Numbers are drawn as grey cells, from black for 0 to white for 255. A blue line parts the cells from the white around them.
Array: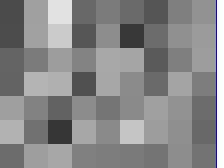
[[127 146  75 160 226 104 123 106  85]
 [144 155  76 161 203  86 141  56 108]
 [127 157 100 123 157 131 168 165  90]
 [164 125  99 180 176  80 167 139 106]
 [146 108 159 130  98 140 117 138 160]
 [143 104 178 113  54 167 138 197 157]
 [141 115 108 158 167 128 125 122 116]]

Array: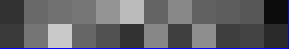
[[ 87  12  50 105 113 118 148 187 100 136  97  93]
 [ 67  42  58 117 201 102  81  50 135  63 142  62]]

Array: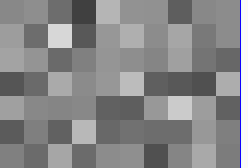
[[136 140 135 141 109  64 180 146 144  93]
 [121 140 156 109 215  87 150 175 140 166]
 [116 103 162 147 106 128 149 141 133 159]
 [ 80 173  84 106 170 139 150 188  95  87]
 [157  96 160 135 132 136  96  93 152 203]
 [152 127  91 127  96 183 104 113 109 108]
 [169 124 128 107 166 107 140 143  80 132]]

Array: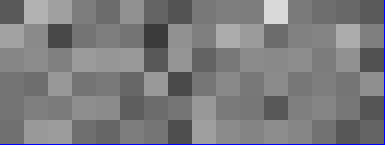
[[104  90  89 178 160 125 108 145 100  83 120 126 125 217 122 110]
 [172 127 162 138  72 116 126 116  59 145 127 172 155 108 129 132]
 [145  81 134 140 128 155 150 153  88 149  99 120 139 137 141 124]
 [117 143 116 110 152 116 121 103 153  74 118 137 120 139 119 126]
 [119  85 116 127 123 142 139  94 108 117 152 122 119  88 127 133]
 [ 87 100 112 153 156 111 102 125 117  78 159 139 132 141 134 114]]

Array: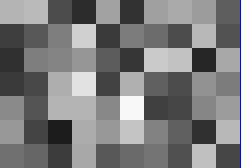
[[156  94 180 186  76  44 162  50 160 169]
 [183  83  63  88 127 207  59 125 109  77]
 [ 38 167  48 126 132 150  92  55 202 194]
 [146 125  58  72 173 226  66 176  96  76]
 [134 156 138  85 180 180 135 247  64  70]
 [ 49 183 151  69  28 171 151 195 129  96]
 [192  70 112 103  61 167  88 107 116  80]]

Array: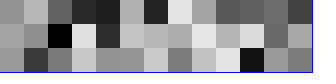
[[108  66 147 183  98  40  31 176  34 228 164  88  96]
 [105 169 164 142   1 223  46 197 184 172 229 181 220]
 [154 123 153  58 122 201 148 149 202 124 194 227  17]]
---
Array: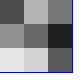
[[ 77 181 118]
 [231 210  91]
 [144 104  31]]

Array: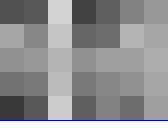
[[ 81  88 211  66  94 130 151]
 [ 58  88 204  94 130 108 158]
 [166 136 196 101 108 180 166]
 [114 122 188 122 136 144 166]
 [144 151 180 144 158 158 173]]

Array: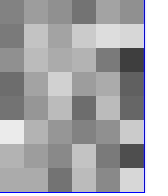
[[109 163 209 157 171  96]
 [115 150 187 109 187 102]
 [144 187 171 179 122  62]
 [122 195 163 203 221 215]
 [235 179 150 130 144 203]
 [130 157 144 115 163 144]
 [179 157 137 195 122  78]
 [171 171 115 187 137 215]]

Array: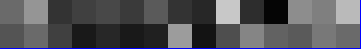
[[ 84 106  64  25  39  25  32 156  19  78 133  98  90 120 106]
 [106 149  51  64  72  58  90  51  39 200  45   5 141 127 186]]

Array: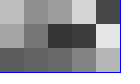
[[189 143 158 212  71]
 [ 92  99 106 131 181]
 [166 118  53  59 230]]

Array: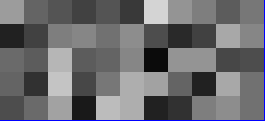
[[100  49 196  71 119 174 162 100  33 168 113]
 [106  92 182  92 100 134  11 148 148  71  77]
 [ 77 106 162  25 188 174  33  49 126 141 113]
 [ 33  65 126 134 113 141  77  41  65 168 134]
 [156 100  84  65  84  57 212 148 126  92 119]]

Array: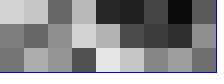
[[118 172 150  82 231 198 134 157 111]
 [126 103 142 210 179  75  61  47 142]
 [210 198 103 186  39  33  68  12  90]]
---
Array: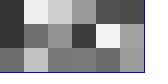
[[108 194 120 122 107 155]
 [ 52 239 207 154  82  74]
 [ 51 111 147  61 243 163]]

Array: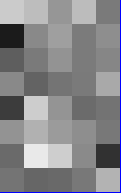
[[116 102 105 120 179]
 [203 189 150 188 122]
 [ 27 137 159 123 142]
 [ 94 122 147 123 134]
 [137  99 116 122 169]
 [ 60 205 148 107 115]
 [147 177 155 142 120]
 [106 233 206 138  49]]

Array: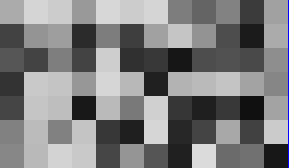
[[135 185 211 201  70 149  85  32 219 107 113  23]
 [171 213 204 153 215 204 213 125 100 130  59 161]
 [ 66 148 158  43 125  62 161 197 147  77  27 171]
 [ 86  67 126  67 206  48  56  22  77  81  73 142]
 [ 51 201 196 151 214 184  32 179 186 196 163 134]
 [ 69 197 190  24 186 121 208  54  31  56  16 163]
 [129 187 129 196  55  31 214  39  68 168  65 203]]

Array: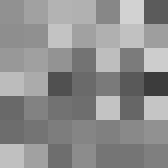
[[192 161 110 140 117 117 127]
 [145 161 179 177 135 210  91]
 [142 144 195 161 176 193 158]
 [152 160 147 115 190 123 205]
 [188 171  80 106 122  89  60]
 [105 130 114 110 195 102 197]
 [109 116 125 133 128 137 145]]

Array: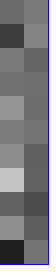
[[ 30 116]
 [106 121]
 [ 59 132]
 [121 101]
 [113 110]
 [149 109]
 [123 115]
 [141  96]
 [195  99]
 [ 98  74]
 [142  93]]

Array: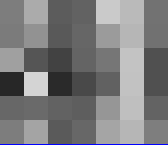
[[125 164  90 103 165 182 126]
 [125 171  92  98 202 186 114]
 [123 146  89 102 155 182 113]
 [160  85  66 100 118 195  80]
 [ 39 212  42  73  97 194  80]
 [103 106  98  94 150 191  99]]

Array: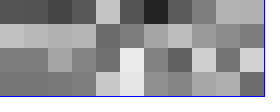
[[117 118 121 126 199 230 144 133 167 176 109]
 [ 84  82  69  87 196  85  35  91 126 178 177]
 [193 184 177 181 107 125 164 189 155 140 124]
 [124 125 165 131 112 234 130  96 206 115 210]]
